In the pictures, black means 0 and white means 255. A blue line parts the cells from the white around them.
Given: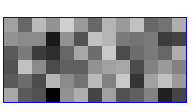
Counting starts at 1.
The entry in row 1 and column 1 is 161
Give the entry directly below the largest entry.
146
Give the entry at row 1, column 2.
103
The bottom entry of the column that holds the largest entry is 146
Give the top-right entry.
174
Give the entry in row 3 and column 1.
90
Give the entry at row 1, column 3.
186
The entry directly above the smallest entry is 180
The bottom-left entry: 167
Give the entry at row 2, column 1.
146
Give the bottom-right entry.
68
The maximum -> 207
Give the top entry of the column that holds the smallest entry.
146
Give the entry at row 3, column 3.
60
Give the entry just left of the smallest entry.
82
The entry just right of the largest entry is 154

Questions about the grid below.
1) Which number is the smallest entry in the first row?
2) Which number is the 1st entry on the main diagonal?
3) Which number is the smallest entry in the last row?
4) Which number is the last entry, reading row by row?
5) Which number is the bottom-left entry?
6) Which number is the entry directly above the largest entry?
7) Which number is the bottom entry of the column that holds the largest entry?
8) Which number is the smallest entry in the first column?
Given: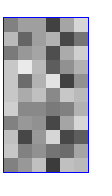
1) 65
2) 129
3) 59
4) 186
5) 129
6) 152
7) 152
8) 122

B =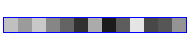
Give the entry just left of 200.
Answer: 155
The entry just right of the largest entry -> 72

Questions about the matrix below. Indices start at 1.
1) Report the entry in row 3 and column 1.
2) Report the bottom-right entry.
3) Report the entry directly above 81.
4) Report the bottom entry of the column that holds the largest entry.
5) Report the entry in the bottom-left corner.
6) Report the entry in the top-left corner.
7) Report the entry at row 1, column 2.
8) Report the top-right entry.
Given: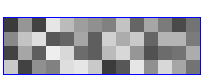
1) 66
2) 115
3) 101
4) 129
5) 201
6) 59
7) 150
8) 115

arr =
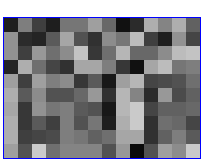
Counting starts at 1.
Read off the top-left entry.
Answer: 30
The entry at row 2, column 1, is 146
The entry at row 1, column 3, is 63
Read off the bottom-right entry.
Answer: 202
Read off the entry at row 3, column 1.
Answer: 146
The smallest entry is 10
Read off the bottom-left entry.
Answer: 159
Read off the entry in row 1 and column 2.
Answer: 126
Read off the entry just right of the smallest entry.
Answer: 82
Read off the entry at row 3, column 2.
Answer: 63
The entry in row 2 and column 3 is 36
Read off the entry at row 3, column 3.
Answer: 152
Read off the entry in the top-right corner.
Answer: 97

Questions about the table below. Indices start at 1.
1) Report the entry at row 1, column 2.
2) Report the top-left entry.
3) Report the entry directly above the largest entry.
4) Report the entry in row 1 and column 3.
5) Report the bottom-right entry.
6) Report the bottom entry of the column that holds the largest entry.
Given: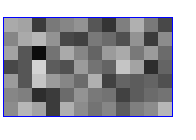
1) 163
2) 170
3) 12
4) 59
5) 183
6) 163

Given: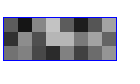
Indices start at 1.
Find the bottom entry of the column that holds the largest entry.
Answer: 43
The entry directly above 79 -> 135
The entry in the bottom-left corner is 114
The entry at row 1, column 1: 92
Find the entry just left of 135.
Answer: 21
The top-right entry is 163
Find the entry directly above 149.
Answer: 100

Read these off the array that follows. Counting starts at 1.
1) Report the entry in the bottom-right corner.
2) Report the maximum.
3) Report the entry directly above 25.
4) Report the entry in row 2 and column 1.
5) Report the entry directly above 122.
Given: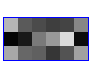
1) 161
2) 219
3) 90
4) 5
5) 75

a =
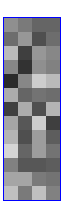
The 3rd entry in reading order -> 101
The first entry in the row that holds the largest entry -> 213
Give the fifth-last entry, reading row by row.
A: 115
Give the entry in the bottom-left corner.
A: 192
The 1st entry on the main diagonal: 143
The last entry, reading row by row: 129
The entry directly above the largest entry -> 180
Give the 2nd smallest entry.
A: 50
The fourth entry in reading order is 101
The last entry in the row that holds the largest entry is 115
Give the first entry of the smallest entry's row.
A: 42
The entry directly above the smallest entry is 135
